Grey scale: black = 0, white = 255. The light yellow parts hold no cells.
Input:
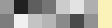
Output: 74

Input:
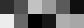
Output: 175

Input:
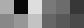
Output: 88

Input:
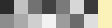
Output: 107

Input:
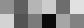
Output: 166

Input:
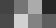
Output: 131

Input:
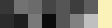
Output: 129

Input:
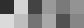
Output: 81

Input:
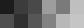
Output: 184

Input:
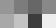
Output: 60
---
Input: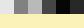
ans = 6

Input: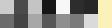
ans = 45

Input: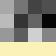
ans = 67

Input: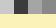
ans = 165

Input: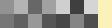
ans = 63

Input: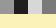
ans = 215
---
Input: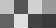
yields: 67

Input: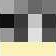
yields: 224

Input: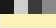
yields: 59

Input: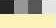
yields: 86

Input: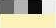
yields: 13

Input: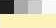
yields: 204

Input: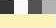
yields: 83

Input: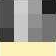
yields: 129

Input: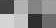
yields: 47
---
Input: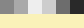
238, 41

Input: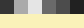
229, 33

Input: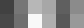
248, 65

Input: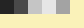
230, 36

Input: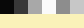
250, 8

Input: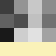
225, 25

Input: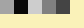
205, 8

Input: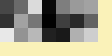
232, 2

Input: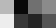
237, 9
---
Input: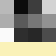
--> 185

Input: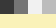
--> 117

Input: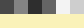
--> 131

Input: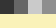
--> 102

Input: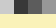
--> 92

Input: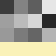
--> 187

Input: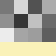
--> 193

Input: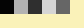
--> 102
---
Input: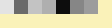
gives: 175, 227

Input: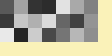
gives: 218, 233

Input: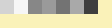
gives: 154, 246

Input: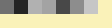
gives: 163, 198

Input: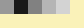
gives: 129, 211

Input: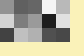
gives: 154, 245
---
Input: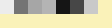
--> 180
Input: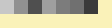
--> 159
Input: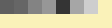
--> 151
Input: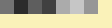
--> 64
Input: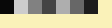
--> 68
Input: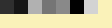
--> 117
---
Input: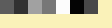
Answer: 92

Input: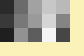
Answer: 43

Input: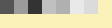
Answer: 85

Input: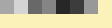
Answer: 167

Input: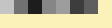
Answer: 196

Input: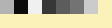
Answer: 179

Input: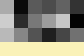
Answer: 171

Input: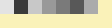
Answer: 227

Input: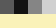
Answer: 89

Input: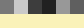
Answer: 120
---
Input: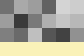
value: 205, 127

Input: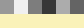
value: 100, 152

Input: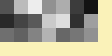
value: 19, 111

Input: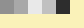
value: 45, 144

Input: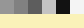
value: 244, 150

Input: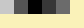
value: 107, 200

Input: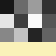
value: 50, 135

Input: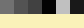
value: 25, 113

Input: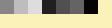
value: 4, 134

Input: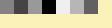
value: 97, 131
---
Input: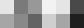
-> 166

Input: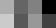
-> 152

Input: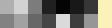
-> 61

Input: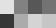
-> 212

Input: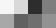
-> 111

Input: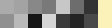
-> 36

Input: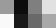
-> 105

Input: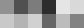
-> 188

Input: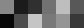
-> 148
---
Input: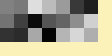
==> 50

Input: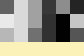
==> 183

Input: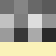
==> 155

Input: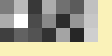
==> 63

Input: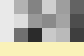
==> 233

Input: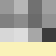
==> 215

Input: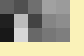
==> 24

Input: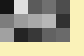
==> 161

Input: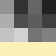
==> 194

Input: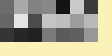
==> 53
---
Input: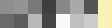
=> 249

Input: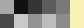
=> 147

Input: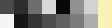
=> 98

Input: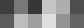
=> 223

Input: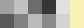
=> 187

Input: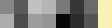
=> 8
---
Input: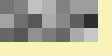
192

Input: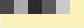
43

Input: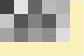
101

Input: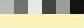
231

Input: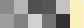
80

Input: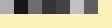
110
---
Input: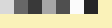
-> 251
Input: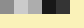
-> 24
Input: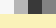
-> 57
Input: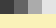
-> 171
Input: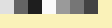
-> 118
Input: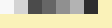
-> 179
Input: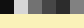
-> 44
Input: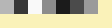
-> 75
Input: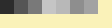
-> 142
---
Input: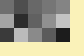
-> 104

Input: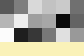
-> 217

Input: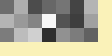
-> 76

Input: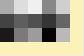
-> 240

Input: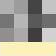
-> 68

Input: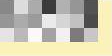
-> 171

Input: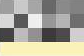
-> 166

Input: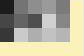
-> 142

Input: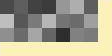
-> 66
